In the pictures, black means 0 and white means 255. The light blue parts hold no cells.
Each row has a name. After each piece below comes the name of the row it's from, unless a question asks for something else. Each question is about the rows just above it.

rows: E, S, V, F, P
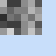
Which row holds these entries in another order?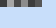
F
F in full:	[ 74  61  61 140 167  86]

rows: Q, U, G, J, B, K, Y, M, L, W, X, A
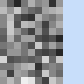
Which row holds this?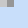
B
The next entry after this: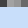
[80]
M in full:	[ 92 150 150 118 162  80  65  80  38]
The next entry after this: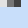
[200]
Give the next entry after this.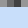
[80]
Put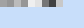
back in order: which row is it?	A
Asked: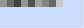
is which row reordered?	B

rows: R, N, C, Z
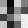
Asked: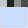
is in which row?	N
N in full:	[199  35 142  77]

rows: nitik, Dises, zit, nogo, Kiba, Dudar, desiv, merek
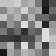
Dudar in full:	[ 59  59  47  74  74 135 222 195]
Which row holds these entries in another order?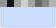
Dises
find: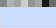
Dises

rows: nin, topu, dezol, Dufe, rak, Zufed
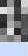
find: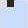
rak
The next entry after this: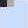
[123]
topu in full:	[224 199  66 172]

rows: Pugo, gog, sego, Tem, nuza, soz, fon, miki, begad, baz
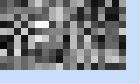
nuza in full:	[188 175  34 203  34  91 119 133 133 119 175 133  34 119 159  91 104 203]
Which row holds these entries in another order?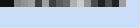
sego
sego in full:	[146 159  64 159  64  91 104 175 203 146  76  34  76  34 159  18  18 133]
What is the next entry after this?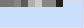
[119]
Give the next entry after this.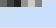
[91]
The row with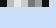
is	soz

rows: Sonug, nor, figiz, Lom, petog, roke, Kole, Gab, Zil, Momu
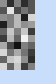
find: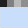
Lom
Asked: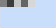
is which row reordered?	Momu
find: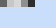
Zil

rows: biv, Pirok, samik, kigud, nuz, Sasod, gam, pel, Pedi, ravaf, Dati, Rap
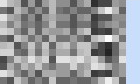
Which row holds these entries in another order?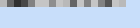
gam
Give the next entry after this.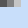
[130]

